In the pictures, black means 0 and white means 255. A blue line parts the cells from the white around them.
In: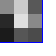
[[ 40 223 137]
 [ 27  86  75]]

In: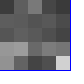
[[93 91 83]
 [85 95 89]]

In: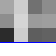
[[142 213 155]
 [ 43 205  94]]

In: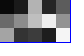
[[106 140 191]
 [164  51  60]]

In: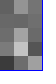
[[104 103 111]
 [109 163 106]]

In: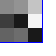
[[ 61  25 244]
 [ 99 109  25]]

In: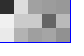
[[240 203 203]
 [234 179 159]]

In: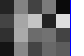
[[ 68 166 196]
 [ 48 170 108]]
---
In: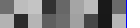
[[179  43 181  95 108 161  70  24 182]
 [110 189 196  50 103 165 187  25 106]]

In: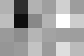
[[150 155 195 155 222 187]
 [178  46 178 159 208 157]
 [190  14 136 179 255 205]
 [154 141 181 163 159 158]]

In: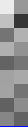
[[134  99]
 [235 151]
 [192  54]
 [116 178]
 [176 146]
 [ 99 117]
 [162 169]
 [163 116]
 [ 97 141]]

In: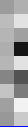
[[152 202]
 [156 176]
 [188 226]
 [181 160]
 [174  21]
 [182 226]
 [133  83]
 [196 123]
 [160 242]]

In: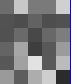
[[154  93 173 206  43]
 [108 199 122 122 208]
 [ 82  77  98  78  81]
 [ 81 106  72 104 125]
 [100 166  62  88 155]
 [ 87 161 226  89 187]]

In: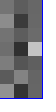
[[146  52 102]
 [116  93 103]
 [140  59 104]
 [115  93 107]
 [110  48 196]
 [125  85  95]
 [ 91 131 101]]

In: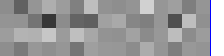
[[142 122 151 143 150 117 159 152 151 140 172 149 126 152 148]
 [141  97 149 174 156 128 190 146 142 148 209 150 159 126 149]
 [148 147 116  55 140 100  95 161 169 134 127 150  79 190 144]
 [157 179 177 198 155 191 167 147 145 162 139 152 189 140 156]]

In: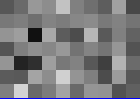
[[127 211 105 124 163 105 149 147  82  96]
 [ 87 106 152 141 194 128 111  93 161  72]
 [120 126 111 131 124 135 139 121 130 116]
 [148 158  17 168  92  76 182  89 128  98]
 [ 84 127 143 135 152 115 132 116 150  83]
 [149  35  47 159 120 130  88  63 179 107]
 [ 91  89 164 141 208 148 127  76 155  86]]
